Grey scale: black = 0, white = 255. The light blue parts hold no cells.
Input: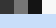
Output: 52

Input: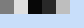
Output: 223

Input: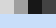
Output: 215

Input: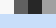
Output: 248

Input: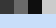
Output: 54

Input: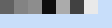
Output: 13

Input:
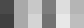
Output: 212

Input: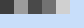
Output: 156

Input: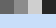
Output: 100

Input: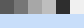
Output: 167
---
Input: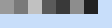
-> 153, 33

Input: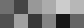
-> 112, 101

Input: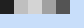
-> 32, 84

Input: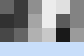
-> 101, 155

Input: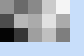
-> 147, 126

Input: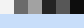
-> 243, 13

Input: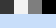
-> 54, 1

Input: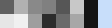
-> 96, 20

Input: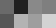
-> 106, 211

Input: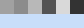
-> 161, 51
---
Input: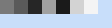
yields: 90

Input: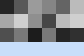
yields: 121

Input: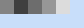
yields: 63

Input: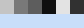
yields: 121

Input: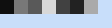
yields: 120

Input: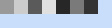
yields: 204
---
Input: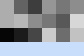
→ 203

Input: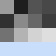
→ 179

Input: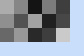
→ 41

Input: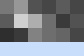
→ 110

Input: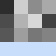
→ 158

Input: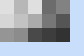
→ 73

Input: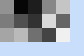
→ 112

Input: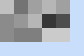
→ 127

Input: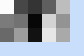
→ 18

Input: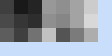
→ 84
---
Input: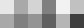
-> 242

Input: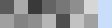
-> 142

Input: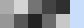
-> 67

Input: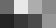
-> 173

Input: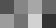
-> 167

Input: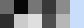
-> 56
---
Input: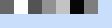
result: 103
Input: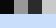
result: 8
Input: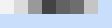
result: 243
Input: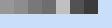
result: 151
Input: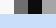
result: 248
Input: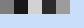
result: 125
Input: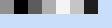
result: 144
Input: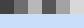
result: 65
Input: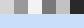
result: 213
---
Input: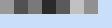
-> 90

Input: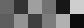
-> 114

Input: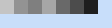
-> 105

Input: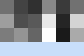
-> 136

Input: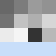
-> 124

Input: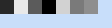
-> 210

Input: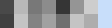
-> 53
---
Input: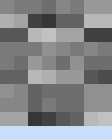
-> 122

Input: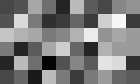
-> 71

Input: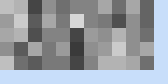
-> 111

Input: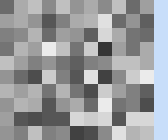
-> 192

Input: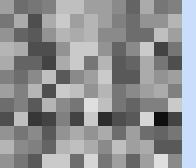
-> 171

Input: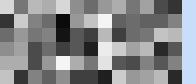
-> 162

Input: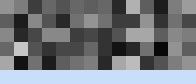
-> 28

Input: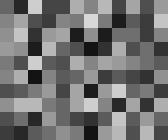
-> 165
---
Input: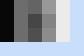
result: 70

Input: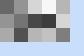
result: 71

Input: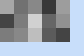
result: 209

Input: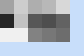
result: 87

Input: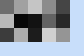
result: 18

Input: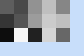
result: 156

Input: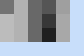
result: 104

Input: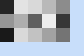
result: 95

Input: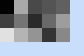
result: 42
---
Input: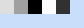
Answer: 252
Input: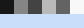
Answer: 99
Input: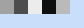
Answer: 15
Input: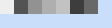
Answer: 61
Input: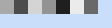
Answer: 235
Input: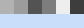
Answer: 238
